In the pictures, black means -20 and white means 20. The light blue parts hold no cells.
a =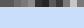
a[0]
-6
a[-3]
-1

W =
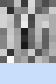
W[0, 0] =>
-6
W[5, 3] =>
-13
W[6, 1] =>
11
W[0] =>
[-6, -5, 10, -11, 14, -2, -8, -3]
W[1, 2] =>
2
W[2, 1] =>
11
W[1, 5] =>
-5
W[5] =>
[1, 12, 6, -13, -3, 8, -5, 5]
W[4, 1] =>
11
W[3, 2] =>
-2
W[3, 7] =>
7
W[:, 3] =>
[-11, 1, 15, 17, -16, -13, -16, 2, 6]
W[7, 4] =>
12
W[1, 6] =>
-1
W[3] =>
[13, 10, -2, 17, -8, 10, 13, 7]
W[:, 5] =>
[-2, -5, 10, 10, 9, 8, 5, -7, 10]

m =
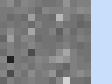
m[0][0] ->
0
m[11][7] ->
-3
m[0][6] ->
-2
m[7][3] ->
0
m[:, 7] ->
[-2, 0, -3, -2, 0, -2, -2, -2, 3, -1, 3, -3]
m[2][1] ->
-3
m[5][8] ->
-3
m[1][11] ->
2
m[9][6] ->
-1
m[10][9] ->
-2
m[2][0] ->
-1
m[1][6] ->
1
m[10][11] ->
2
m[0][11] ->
0
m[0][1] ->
2
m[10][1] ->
-8
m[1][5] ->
-3
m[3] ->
[-2, -1, -2, -1, -3, 0, -2, -2, 0, -2, -2, -4, -3]
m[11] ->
[-4, 0, -2, -1, 0, -1, -1, -3, 1, 13, -2, -2, -3]
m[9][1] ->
1
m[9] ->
[-1, 1, -1, 0, -2, 0, -1, -1, -2, -4, 0, -1, -1]
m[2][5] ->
-2
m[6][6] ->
-2
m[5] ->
[-4, 5, -2, 1, 0, -3, -2, -2, -3, -1, -2, 0, -1]
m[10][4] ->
2
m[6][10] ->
-2
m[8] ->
[1, -15, -1, -2, -1, 1, 0, 3, 5, 3, 0, -1, -2]
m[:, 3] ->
[1, 0, -3, -1, -2, 1, -1, 0, -2, 0, -2, -1]
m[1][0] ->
-1
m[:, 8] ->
[-1, 0, 9, 0, -5, -3, -1, 2, 5, -2, -4, 1]

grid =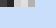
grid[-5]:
-10
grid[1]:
-14
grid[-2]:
15

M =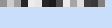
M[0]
3
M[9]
17
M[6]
-14
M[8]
-8

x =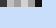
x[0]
-11
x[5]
-17
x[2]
5
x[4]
5

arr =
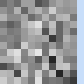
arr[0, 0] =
-3
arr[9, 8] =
10
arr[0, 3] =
5
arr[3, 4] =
11
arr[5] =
[0, 1, -1, 4, 6, 5, 6, -11, -4, 8, 4]
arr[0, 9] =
4
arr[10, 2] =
-9
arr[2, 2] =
2
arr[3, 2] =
-2
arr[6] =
[6, 0, -3, 12, 5, 3, -2, 4, -2, 5, 3]
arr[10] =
[9, 8, -9, 11, 1, 12, 0, 9, -14, 2, -7]
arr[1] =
[3, 0, 8, -4, 5, 8, 3, 12, 4, 3, 4]
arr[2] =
[8, 2, 2, 6, -3, 1, 8, 1, 8, 9, -1]
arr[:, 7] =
[3, 12, 1, 10, 8, -11, 4, 12, -14, -7, 9, -1]
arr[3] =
[-1, -5, -2, 7, 11, 15, 1, 10, -4, 3, 6]
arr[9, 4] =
1
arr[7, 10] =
4
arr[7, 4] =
11
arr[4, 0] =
3
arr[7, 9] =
3
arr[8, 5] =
-6
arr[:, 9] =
[4, 3, 9, 3, 4, 8, 5, 3, 0, 11, 2, -7]
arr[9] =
[-8, -3, 3, 8, 1, 0, 11, -7, 10, 11, 1]

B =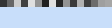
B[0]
-12
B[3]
-10
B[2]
12
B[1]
-4
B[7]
15
